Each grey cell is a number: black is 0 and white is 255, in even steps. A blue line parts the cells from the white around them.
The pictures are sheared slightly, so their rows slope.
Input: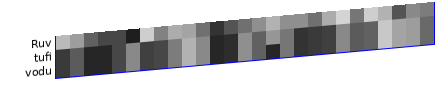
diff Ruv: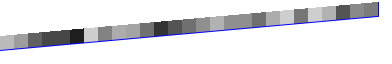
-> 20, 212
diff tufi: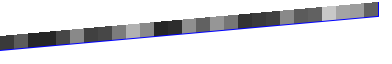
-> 26, 105
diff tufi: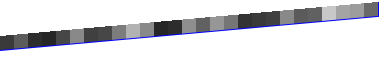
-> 2, 38

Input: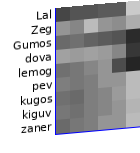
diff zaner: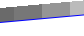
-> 2, 126
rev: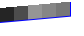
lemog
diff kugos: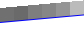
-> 4, 155
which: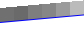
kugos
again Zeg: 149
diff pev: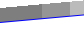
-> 1, 119
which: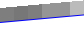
pev

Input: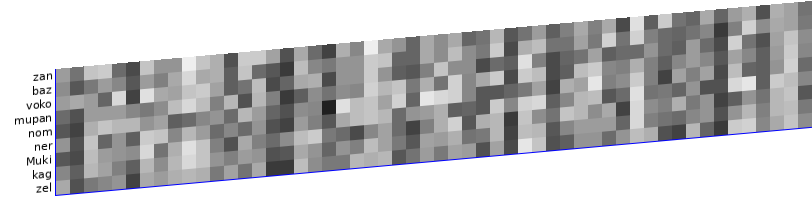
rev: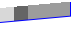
kag
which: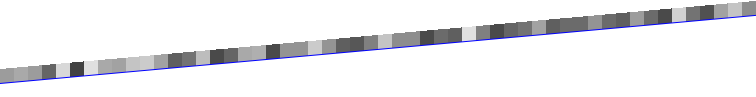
voko
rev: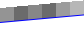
ner

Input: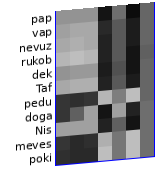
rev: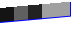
Nis
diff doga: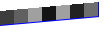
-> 0, 53
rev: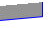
pap
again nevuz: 168
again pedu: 53

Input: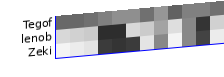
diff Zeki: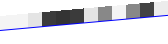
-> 1, 236
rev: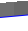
Tegof
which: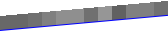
Tegof
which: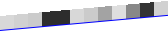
lenob

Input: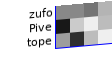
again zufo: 136
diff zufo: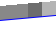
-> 2, 116
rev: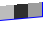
tope
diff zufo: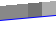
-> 3, 180
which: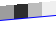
tope
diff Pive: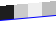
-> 0, 24
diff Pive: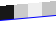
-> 3, 188

